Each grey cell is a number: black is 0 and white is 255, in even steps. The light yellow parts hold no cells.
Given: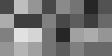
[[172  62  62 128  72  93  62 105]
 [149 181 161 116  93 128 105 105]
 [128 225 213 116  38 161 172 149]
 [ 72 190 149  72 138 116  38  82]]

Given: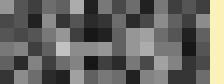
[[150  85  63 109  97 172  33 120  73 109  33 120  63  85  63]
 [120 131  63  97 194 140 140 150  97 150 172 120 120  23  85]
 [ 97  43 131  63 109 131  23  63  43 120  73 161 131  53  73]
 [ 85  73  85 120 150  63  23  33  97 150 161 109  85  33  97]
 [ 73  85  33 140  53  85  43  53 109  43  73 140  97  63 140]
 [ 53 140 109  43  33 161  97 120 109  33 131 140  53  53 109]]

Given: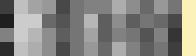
[[129 204 182 141  94 117 163  94 129 117  84 129  53]
 [ 62 192 163 152  72 117 129 129 173 141 105 152 117]
 [ 43 192 173 141  72 117 152 105 173 129  94 117  62]
 [ 31 204 204 105  84 117 182  94 141  94 117 105  72]]

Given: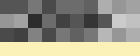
[[150 162  44 108  65  85  53  85 203 193]
 [ 85  85 119  74 108 108  97 174 150 162]
 [ 74  65 130  74 119  97 119 183 150 174]]

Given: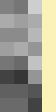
[[171 159 171]
 [159 171 149]
 [139 139 183]
 [129 118 206]
 [118 106 194]
 [106 106  66]
 [ 96  96  85]
 [ 66  54 149]]

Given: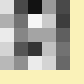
[[235 134 164 164  95]
 [224  73  18 154  73]
 [212  85  52 193 114]
 [184 143 235 212 104]
 [175 114 246 202  61]]

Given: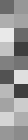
[[233 105]
 [213 174]
 [195  62]
 [185  62]
 [174 163]
 [163 204]
 [151 139]
 [128 116]
 [105 151]
 [ 82 223]]

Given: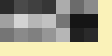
[[160 211 182 193 117  21  21]
 [117 138 128 150 182  32  42]
 [ 42  74  64  54 172 107 138]]
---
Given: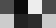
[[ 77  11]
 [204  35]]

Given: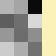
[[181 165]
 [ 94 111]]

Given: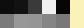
[[ 13  18]
 [122 152]]

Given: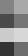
[[131 169]
 [ 74 118]]

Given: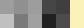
[[157 144]
 [192 122]]

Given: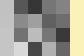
[[193  87]
 [194 138]]

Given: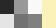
[[ 40 152]
 [229 114]]

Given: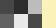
[[ 71  45]
 [ 98 233]]

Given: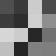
[[79 57]
 [59 46]]
